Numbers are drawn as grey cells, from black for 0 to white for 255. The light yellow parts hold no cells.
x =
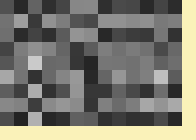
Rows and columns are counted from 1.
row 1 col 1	81
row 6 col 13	92
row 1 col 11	41
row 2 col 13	126
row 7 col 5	80
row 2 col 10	138
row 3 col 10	60
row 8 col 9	107
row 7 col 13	40
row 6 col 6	152
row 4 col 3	144
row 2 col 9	145
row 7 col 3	173
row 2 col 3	57
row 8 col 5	150
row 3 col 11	57
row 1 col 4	47
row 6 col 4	105
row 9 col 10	48
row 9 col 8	48
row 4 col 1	68
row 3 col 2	43
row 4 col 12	74
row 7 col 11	49
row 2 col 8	145
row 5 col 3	202
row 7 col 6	149
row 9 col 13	40
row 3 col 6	148
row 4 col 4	131
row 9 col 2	35
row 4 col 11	113
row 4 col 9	113
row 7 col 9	98
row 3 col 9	71
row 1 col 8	47

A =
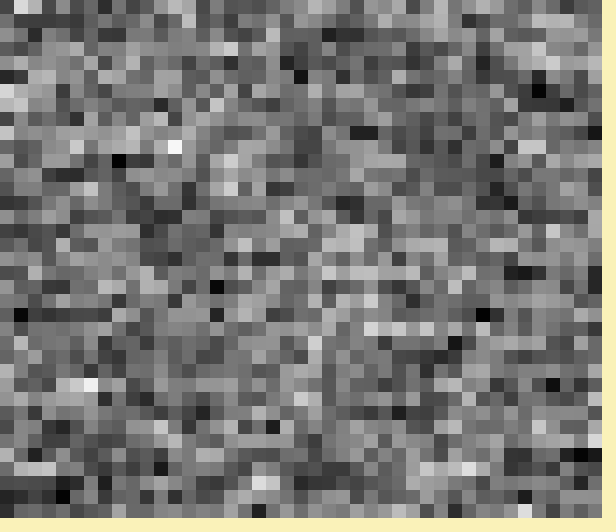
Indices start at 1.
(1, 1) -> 69
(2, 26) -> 96
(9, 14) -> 146
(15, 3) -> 83
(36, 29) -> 98
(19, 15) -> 111
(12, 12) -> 129
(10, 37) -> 148
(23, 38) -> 84
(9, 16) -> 145
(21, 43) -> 38
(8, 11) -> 96
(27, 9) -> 67
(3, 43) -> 120
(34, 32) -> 169
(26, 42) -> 96
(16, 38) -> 54
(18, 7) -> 85
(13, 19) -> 150
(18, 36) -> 182
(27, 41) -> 112
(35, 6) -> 44
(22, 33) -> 110
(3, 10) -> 121
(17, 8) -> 148
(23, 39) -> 134
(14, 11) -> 123
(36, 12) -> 123
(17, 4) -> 83
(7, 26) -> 164
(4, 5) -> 150
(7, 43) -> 97
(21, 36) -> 134
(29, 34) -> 180
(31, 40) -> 144
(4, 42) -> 104
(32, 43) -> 215
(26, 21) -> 100
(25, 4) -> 117
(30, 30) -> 67

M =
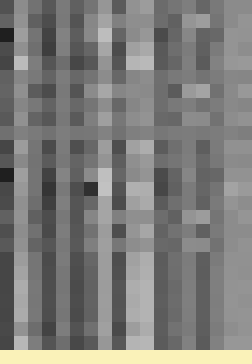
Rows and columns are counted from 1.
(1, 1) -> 82
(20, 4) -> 77
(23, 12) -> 92
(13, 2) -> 159
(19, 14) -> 124
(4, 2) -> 144
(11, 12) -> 92
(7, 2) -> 144
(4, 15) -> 96
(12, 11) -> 153
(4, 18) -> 141
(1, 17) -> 139
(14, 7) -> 48
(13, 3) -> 116
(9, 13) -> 103
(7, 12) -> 110
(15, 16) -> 122
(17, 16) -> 122
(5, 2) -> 187
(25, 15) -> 91
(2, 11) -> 142
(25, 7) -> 89
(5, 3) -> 125
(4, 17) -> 148
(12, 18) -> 138
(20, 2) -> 163
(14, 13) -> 97
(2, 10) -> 142
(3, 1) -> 31
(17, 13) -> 114
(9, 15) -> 139
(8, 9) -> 103
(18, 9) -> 119
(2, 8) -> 164
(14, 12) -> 71
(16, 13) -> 97
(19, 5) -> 123
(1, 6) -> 96

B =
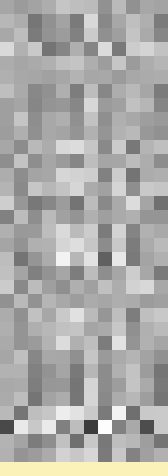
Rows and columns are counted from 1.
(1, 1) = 166
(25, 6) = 176
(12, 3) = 142
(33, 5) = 210
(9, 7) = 194
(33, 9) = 199
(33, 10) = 130
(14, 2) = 138
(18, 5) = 213
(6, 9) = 155
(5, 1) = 172
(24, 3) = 175
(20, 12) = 122
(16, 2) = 188
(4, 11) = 212
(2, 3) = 118
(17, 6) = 187
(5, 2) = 166
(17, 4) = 189
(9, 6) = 144
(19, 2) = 116
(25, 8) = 124
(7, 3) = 136
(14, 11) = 201
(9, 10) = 168
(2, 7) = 216
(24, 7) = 165
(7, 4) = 145
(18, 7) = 198
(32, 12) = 116
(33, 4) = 171
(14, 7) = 171
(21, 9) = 173
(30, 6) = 226
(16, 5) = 161
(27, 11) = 156
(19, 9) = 232
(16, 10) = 176
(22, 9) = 174

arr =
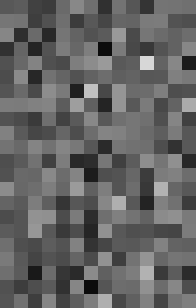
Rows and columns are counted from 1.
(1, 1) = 88
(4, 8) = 12
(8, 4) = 132
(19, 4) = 83
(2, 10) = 100
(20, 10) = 125
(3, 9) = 153
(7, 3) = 74
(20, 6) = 42
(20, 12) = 58
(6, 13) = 128
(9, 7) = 136
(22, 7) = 125
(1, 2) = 92
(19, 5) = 76
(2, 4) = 81
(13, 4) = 137
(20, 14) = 43
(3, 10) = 74
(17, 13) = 69
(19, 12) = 103
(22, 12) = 69
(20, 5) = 54
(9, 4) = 111
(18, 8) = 70
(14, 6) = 155
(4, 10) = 72
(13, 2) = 105
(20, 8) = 96
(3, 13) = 98
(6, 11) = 87
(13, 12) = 124
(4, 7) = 126
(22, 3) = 62
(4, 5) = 124
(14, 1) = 140
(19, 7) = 75
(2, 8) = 70
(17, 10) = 79

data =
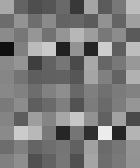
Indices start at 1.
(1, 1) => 168
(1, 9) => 120
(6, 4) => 97
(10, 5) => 38
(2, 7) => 91
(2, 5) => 99
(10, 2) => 203
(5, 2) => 149
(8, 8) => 106
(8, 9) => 125
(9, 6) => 199
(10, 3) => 184
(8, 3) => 94
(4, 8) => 206
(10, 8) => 236
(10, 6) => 117
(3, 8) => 120
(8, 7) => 124
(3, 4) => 114
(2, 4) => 138
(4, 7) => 37
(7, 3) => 109
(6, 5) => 98
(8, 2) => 140
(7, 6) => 104
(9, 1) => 132
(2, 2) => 147
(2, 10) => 159
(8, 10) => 150
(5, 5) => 118
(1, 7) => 165
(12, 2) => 142
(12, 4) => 98
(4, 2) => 128

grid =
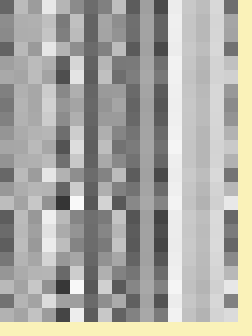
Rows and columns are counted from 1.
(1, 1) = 102
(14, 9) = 129
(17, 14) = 199
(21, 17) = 231
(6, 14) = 194
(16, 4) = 238
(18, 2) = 188
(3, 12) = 99
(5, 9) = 121
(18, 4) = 236
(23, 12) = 122
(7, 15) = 185
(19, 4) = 212
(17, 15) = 187
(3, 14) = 197
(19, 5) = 152
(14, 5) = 101
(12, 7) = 98
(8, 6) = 164
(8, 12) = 86
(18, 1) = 94
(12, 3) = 176
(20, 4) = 181
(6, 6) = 228
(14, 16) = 211
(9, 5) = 140
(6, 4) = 163
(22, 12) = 83
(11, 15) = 182
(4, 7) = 107
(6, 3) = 188
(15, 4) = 146
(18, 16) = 218
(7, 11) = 164
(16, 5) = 186
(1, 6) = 139
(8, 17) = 138
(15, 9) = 88
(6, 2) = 165
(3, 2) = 173

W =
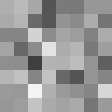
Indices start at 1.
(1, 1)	175
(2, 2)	180
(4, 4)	227
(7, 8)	214
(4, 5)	172
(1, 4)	85
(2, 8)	116
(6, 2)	193
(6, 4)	194
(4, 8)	158
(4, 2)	103
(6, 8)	133
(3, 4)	140
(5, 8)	95
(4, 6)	181
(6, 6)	84
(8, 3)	195
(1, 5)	122
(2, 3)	106
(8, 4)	170
